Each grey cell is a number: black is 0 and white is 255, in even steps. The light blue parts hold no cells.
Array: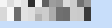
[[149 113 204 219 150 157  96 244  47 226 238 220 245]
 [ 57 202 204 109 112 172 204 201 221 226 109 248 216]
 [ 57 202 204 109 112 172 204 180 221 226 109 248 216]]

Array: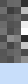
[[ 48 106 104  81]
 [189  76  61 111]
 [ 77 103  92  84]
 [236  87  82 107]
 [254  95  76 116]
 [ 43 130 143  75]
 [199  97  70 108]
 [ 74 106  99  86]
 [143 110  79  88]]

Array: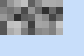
[[167 171 172 138  96 192 175 150 106]
 [ 63 105  47 107 148  75 134 117 130]
 [111  70 136 158 103  93  47 128 152]
 [197 132 162 165  63 155 196 192  86]
 [174 128 143 135  81 125 186 170  85]]

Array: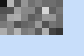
[[100 110 108 127 113 149  87 183  20]
 [118  97 213  93 135 136 160  84  81]
 [108 149 151 109  94 131 173 167  99]
 [106 116  82 153 109 101  83 134 122]
 [ 51  66 175  92 132 122 178 134 172]]

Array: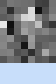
[[114  62  66 109 111 114 119  93]
 [117  75  17 218 110 104  46 105]
 [136  96 135 219 211 141 102  92]
 [ 54  82 190 138 146 101  15 231]
 [112 132 120 138 160  98  26 138]
 [ 93  97  98 156  73  83 143 131]
 [115 103  87 150  21 100 101 135]
 [119 167  94  47  89  79 130 126]
 [ 65  91  85 127  46 100 108  85]]

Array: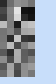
[[115 136 143 109  43]
 [ 15  18 227 133  73]
 [ 20  42 214 129  60]
 [193 182  28 125 188]
 [171 167  85 132 117]
 [ 48  55 197  42 119]
 [159 125  74 187 124]
 [ 82  94 174  45  90]
 [124  96 171  75 141]
 [154 141  81 163  87]
 [119 144  72 167 105]]
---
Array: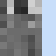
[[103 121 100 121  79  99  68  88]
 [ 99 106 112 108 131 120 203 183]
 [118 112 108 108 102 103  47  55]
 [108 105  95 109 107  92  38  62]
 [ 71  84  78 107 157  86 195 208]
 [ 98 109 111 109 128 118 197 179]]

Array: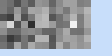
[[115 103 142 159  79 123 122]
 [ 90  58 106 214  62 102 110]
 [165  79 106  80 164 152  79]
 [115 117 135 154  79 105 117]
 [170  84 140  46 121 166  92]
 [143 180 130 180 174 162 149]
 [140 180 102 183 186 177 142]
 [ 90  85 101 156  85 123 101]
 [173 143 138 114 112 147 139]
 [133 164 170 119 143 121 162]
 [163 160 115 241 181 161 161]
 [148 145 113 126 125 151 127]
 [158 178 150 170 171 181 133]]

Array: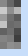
[[124 132  98 195 155 202 136]
 [143 125 112 106 112 143 103]
 [136  62  75 112  91 183  71]]

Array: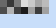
[[ 76 104]
 [178  56]
 [ 62 124]
 [ 27 220]
 [160 201]
 [ 60 165]
 [160 187]]

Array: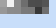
[[151 162]
 [139 241]
 [138 139]
 [121 110]
 [120  77]
 [ 55  76]
 [110  84]]

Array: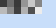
[[186  59]
 [139 109]
 [ 63  57]
 [177 149]
 [ 80 200]
 [236 133]]

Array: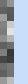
[[153  96 107  70 126  96 142 123 130 157  97 113]
 [188 115 118  61  56 109 179 226 202  86  90 148]]

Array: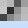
[[ 69 200 194]
 [136  45 181]
 [164 145  88]
 [188 183 157]]
